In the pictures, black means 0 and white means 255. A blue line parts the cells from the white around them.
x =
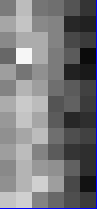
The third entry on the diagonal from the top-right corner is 131
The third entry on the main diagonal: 172
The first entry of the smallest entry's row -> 103
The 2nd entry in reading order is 188
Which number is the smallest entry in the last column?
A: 11
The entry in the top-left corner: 123
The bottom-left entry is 196
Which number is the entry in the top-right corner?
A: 52
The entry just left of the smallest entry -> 91
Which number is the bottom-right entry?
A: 59
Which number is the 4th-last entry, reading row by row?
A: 131
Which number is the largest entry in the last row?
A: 208
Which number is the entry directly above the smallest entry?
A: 59
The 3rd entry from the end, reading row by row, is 103
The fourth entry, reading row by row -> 111
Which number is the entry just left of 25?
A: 33

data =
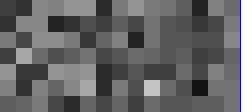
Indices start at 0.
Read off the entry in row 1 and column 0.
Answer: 50
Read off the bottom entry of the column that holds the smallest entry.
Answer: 94
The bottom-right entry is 115
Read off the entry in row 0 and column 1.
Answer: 50
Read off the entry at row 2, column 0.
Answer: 122
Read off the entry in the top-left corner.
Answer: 63
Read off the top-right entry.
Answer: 107
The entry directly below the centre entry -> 63
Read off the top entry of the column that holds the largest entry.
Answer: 122
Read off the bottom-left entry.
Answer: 94
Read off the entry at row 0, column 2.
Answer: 135
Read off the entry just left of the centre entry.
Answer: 71
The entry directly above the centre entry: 129
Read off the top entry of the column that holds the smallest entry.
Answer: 35
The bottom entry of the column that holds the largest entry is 107
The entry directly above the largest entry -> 63
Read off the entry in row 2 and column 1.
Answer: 71
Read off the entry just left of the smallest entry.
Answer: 79
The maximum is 196
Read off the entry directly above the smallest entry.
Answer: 71

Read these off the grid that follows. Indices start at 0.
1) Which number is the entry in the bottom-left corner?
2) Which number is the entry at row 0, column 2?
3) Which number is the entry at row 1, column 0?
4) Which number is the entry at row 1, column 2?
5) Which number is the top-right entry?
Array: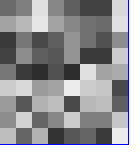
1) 190
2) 224
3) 163
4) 230
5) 217

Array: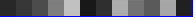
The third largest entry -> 166
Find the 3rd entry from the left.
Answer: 76
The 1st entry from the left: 40
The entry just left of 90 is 114

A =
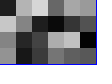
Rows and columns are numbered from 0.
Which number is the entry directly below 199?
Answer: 132
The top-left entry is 30
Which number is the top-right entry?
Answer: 154
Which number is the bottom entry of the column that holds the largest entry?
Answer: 59
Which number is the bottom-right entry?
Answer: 88
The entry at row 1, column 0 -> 199
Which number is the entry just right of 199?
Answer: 132

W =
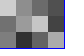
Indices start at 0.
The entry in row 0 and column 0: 206
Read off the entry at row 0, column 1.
142
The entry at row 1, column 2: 198
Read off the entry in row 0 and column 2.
107

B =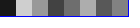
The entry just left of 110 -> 66
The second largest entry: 173
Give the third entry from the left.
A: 153

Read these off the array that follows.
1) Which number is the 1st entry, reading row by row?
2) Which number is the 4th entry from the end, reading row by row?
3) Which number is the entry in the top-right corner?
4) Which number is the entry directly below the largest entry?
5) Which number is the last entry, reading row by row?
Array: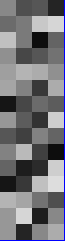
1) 136
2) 151
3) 36
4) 79
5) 172

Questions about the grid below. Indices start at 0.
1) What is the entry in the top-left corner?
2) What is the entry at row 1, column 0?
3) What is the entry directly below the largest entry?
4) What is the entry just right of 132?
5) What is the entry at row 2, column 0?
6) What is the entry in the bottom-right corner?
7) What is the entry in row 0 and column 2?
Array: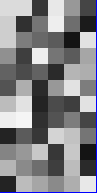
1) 219
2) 206
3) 91
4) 152
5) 206
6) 232
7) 55

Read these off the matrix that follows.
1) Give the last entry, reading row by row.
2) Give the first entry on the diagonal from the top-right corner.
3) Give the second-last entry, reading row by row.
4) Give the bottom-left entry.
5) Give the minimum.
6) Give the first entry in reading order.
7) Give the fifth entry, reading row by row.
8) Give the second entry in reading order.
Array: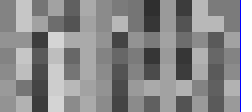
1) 154
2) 123
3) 90
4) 147
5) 47
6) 131
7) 96
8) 198

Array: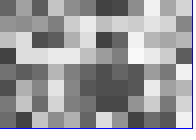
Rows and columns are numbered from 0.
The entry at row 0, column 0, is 100
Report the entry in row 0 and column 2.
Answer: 93
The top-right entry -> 212
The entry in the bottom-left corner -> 108
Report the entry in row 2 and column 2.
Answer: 79
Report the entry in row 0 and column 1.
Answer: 161
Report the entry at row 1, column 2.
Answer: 155
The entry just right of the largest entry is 234
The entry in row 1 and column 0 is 147
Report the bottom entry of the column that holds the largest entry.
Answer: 66
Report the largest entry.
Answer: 249
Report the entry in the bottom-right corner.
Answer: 241
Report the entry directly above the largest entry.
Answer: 241
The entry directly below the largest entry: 87

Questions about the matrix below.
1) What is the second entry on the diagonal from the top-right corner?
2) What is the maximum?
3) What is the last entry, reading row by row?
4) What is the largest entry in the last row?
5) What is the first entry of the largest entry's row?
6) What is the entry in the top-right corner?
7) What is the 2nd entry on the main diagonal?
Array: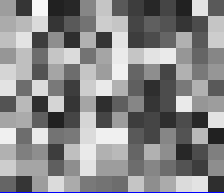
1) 76
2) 247
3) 46
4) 227
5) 157
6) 89
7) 185

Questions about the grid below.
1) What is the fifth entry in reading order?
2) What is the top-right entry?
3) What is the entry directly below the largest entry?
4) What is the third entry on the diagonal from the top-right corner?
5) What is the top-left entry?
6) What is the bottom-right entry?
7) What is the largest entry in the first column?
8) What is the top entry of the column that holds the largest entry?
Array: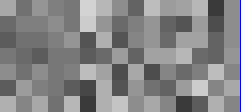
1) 119
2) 141
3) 204
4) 162
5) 168
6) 133
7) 175
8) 210
